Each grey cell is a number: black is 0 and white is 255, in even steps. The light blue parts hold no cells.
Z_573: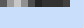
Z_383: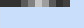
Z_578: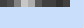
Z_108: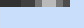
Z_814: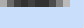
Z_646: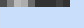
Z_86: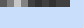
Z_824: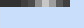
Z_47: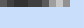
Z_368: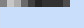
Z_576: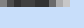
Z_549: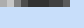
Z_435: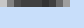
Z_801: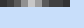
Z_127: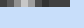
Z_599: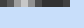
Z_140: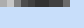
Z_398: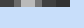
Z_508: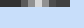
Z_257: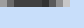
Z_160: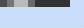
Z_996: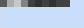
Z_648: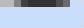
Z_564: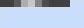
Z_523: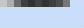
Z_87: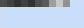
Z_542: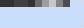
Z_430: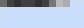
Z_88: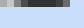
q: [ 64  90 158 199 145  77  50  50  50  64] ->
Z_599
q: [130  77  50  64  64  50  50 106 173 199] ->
Z_576
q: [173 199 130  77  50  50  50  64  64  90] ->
Z_549
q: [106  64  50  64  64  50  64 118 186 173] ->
Z_430
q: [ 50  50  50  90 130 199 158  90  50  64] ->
Z_383
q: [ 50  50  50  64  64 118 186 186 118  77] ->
Z_108

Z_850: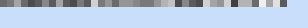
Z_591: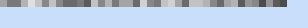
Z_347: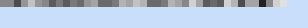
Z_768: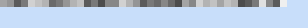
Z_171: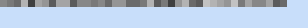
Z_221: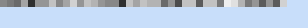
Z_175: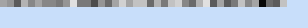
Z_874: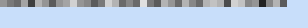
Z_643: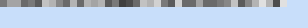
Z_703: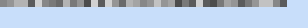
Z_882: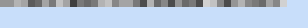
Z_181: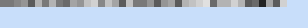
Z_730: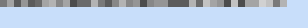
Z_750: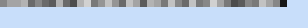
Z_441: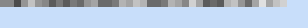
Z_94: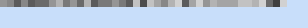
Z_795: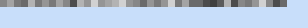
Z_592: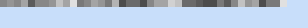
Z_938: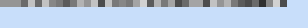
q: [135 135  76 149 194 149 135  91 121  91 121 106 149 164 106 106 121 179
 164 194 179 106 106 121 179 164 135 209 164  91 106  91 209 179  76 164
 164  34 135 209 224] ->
Z_347
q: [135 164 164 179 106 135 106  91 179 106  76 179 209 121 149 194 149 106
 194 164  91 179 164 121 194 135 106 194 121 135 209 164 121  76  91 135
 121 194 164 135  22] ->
Z_750
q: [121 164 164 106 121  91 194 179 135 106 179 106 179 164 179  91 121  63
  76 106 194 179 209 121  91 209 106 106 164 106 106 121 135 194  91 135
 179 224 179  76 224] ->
Z_643
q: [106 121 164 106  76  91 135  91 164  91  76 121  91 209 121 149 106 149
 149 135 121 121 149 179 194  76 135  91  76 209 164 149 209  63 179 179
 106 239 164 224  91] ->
Z_850
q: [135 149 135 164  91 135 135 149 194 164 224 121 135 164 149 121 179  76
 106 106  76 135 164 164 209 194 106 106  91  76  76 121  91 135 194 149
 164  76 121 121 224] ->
Z_592

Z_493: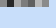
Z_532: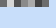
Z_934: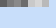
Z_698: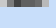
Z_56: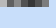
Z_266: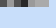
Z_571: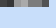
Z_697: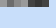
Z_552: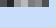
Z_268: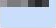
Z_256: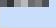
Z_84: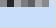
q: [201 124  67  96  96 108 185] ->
Z_698
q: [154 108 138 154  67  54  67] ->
Z_697
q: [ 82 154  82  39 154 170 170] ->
Z_266
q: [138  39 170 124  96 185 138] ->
Z_493
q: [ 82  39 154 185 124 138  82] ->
Z_552

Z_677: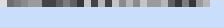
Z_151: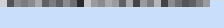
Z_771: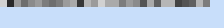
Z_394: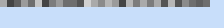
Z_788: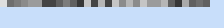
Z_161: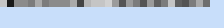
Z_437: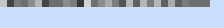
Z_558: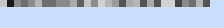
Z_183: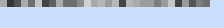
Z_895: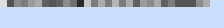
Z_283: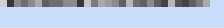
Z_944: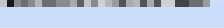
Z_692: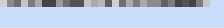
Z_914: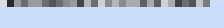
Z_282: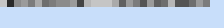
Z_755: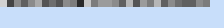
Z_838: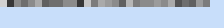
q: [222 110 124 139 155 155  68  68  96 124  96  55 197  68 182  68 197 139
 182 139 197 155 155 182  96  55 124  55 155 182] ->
Z_677
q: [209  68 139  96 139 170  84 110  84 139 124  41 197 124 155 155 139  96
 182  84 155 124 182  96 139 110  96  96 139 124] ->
Z_755
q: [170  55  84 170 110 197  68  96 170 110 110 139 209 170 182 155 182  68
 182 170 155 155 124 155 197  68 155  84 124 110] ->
Z_183
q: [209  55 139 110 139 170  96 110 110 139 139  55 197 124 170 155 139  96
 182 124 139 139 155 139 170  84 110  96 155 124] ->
Z_838

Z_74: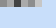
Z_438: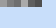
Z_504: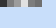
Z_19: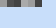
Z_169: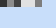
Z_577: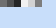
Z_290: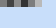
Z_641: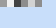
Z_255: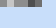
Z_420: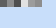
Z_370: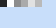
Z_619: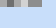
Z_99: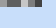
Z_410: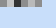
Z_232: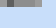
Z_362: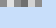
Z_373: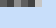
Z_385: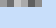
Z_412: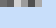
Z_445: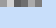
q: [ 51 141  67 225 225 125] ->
Z_169
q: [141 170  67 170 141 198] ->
Z_74
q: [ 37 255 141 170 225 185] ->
Z_370
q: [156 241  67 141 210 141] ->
Z_641
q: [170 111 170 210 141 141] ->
Z_619

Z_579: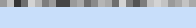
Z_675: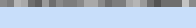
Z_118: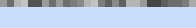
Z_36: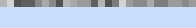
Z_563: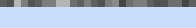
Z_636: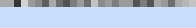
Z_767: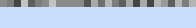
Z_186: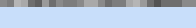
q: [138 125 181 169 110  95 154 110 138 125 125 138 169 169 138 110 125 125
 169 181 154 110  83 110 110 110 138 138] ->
Z_186
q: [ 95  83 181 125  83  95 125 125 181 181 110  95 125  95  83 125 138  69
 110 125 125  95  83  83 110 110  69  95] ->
Z_563

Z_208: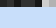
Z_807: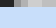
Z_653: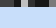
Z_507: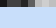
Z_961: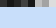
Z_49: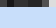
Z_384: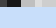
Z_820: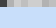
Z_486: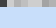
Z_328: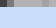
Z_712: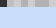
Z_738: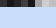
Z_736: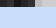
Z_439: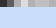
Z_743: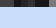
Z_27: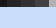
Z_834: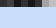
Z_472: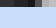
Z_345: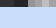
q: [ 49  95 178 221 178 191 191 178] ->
Z_439
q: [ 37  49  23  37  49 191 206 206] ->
Z_736

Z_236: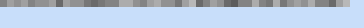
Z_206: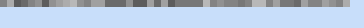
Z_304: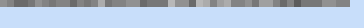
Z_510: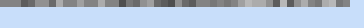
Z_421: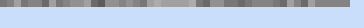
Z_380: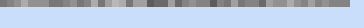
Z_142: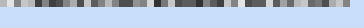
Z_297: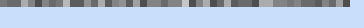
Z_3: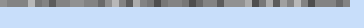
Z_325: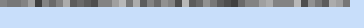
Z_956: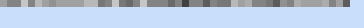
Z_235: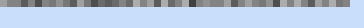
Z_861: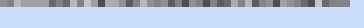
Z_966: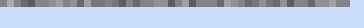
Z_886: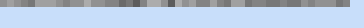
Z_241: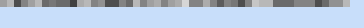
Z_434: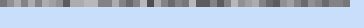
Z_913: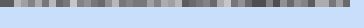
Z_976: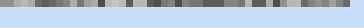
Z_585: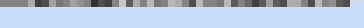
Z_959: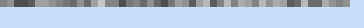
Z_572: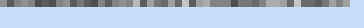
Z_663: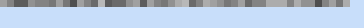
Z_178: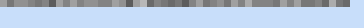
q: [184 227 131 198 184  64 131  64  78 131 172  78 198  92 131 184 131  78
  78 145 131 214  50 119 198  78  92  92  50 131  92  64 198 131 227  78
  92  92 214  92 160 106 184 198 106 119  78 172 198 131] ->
Z_142
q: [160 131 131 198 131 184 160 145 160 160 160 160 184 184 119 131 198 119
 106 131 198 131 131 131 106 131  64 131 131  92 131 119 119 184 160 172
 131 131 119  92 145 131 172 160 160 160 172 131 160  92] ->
Z_956
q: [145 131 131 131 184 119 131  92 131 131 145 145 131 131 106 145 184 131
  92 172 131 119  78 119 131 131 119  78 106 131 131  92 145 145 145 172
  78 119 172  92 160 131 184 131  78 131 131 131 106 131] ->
Z_3
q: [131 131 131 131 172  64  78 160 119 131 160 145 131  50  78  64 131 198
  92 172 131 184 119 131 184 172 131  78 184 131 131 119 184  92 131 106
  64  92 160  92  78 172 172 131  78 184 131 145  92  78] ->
Z_585
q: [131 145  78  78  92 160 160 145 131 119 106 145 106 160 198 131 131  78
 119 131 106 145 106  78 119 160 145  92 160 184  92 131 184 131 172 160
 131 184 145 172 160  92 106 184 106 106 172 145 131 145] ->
Z_959

